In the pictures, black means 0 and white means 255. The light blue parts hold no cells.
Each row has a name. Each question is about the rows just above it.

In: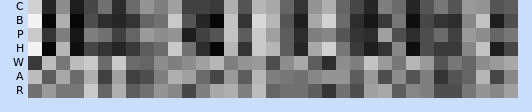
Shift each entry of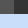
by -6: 79	46
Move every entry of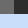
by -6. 101	39
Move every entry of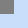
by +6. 133

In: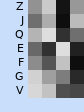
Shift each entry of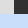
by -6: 216	43
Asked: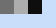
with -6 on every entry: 105	167	8
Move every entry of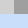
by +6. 215	165
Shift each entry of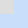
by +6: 228
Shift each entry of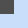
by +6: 85
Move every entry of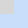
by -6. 209
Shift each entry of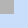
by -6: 174

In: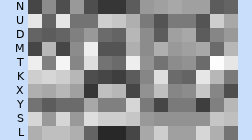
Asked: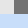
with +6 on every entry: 236	121
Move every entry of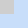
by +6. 212

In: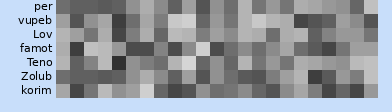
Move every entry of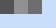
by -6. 78	139	104
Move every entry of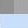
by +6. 151	172
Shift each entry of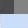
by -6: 70	125
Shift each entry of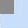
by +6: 145
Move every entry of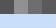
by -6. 78	139	104	84

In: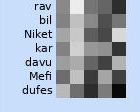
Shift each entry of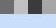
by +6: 115	198	65	171
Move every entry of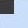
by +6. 65
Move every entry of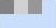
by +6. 136	214	157
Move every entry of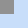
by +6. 151

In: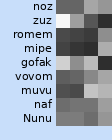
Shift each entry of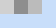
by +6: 214	148	193
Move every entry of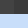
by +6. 73	65
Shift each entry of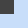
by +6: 73

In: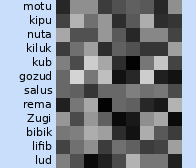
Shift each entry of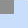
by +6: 149
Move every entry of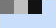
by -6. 113	185	12
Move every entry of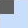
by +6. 102
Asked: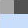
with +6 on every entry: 173	87

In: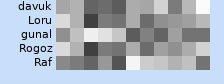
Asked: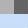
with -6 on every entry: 172	94
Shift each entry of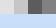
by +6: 231	204	98	135
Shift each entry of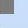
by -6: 117
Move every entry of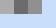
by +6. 178	114	150
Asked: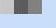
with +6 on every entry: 204	98	135
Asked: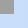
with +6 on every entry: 166

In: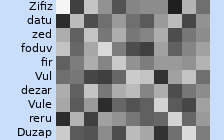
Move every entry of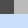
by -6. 71	181
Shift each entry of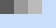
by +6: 96	160	193
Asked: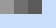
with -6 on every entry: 148	105	84
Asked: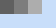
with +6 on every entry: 102	131	179
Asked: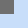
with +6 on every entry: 117

